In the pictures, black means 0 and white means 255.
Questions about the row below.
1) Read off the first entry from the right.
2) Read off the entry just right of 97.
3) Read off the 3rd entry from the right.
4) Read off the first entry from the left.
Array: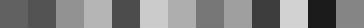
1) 133
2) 83
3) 210
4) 97

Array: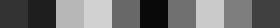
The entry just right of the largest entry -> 104
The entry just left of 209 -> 183

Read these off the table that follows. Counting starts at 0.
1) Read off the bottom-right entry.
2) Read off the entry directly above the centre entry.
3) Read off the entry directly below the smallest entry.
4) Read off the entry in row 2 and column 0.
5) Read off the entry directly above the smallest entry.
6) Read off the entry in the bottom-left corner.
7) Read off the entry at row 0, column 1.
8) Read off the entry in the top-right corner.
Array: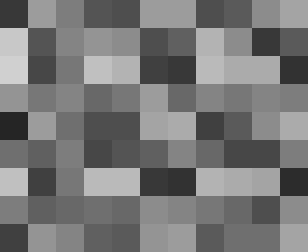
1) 164
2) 156
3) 111
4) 208
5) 148
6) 64
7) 156
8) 164

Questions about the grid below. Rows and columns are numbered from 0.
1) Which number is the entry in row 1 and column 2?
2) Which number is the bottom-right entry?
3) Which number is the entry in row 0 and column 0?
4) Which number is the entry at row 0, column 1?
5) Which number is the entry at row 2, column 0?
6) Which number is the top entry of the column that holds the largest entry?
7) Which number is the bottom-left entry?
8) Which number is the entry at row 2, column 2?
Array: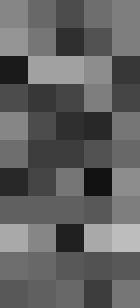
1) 47
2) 118
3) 134
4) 104
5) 26
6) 126
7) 88
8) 161

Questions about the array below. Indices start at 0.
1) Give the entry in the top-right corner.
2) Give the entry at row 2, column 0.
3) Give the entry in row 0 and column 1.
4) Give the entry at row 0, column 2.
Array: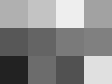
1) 162
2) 34
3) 195
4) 238

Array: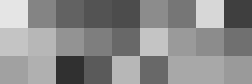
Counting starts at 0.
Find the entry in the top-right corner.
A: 63
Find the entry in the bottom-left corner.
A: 161
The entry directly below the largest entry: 196
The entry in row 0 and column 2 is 98
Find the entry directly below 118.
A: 154
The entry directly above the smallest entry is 147
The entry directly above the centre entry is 76
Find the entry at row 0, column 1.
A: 132

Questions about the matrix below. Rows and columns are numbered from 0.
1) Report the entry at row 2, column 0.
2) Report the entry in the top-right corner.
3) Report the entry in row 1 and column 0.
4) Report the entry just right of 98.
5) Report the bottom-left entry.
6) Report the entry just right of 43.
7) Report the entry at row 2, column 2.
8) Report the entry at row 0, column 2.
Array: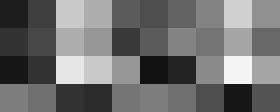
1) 23
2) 144
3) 50
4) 131
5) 125
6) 117
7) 230
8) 201

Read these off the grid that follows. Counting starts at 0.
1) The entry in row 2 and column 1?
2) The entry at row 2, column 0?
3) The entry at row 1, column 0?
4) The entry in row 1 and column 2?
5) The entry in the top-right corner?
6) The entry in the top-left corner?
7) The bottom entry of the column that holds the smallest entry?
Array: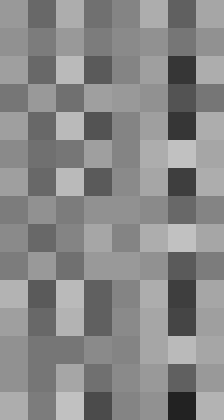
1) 104
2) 159
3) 145
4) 153
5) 166
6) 153
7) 34

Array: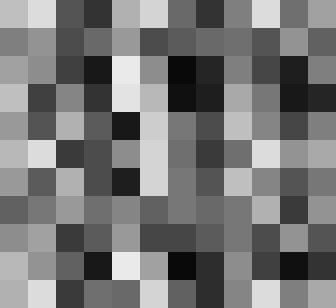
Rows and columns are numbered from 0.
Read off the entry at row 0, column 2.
84
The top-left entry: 191
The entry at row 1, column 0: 127
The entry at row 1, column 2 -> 76
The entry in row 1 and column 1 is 147
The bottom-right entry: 169
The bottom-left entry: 177
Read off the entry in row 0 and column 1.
220
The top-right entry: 161
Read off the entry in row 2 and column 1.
141
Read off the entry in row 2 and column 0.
161

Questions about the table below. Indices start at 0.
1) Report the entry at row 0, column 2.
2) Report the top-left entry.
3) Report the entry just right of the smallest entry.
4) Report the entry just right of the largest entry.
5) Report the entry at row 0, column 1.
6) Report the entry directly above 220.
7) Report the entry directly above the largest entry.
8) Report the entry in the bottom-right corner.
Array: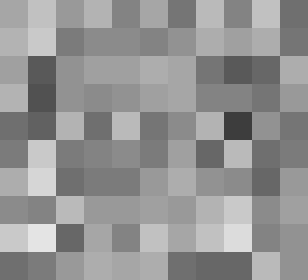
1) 153
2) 166
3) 146
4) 103
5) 193
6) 201
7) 131
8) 146

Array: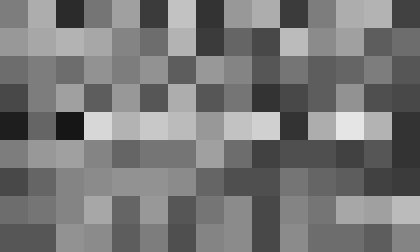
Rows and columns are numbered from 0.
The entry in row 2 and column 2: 109
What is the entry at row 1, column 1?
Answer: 167
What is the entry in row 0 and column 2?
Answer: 43
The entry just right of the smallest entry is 215
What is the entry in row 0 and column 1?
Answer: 173
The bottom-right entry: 132
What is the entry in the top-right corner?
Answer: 65
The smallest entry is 22
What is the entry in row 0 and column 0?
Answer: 125
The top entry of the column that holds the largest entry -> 173
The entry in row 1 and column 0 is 152
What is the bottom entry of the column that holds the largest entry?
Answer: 109
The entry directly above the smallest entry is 160
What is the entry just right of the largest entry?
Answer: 179
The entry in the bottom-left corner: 86
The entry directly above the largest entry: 146
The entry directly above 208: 51
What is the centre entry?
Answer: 152
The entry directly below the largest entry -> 65
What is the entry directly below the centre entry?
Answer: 160
